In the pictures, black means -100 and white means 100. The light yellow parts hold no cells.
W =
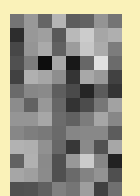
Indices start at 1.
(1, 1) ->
-9
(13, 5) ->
-8
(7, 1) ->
10
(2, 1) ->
-65
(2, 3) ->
25
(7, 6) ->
-40
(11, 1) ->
-23
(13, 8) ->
-12
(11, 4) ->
-37
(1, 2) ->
19
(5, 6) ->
32
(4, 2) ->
-3
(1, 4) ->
42
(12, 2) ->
25
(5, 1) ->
-49
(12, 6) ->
3
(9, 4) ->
-17
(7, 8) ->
27
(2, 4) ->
-30
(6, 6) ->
-71
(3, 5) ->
22
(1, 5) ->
-27
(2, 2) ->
19
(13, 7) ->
-50
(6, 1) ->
-17
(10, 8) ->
31
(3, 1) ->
-44
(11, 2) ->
39
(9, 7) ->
7
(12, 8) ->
-38
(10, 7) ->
-36

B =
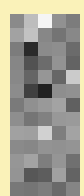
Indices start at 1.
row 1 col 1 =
8
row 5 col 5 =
59
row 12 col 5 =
-22
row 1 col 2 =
48
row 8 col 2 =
-8
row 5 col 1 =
7
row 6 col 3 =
-74
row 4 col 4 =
15
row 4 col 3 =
-15
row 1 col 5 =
-3
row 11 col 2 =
28
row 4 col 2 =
-36
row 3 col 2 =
-67
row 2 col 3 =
6
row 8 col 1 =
11
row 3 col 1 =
-3
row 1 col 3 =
92
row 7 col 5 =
-25

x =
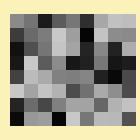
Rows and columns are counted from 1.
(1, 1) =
8
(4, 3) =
-28
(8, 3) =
23
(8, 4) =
-95
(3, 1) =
-87
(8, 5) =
57
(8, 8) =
44
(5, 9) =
-42
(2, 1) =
-53
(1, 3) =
-79
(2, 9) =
8
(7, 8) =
40
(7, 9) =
52
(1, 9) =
48
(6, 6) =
-11
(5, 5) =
-1
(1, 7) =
31
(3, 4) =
54
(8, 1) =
-92
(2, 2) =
-17
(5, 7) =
-74
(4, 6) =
-74

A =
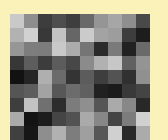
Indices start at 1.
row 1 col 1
58
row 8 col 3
-78
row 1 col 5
-51
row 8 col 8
-47
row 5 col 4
-16
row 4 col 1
-57
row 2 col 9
-52
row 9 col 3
11
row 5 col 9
-62
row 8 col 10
64
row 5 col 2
-71
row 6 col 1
-33
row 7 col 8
33
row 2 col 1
40
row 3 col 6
-8
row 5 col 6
-28
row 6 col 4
-32
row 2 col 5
-20
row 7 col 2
52
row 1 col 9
11
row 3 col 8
-4
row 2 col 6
59
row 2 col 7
28
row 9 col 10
34
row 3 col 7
-67
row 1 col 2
11
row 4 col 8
56
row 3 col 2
-2
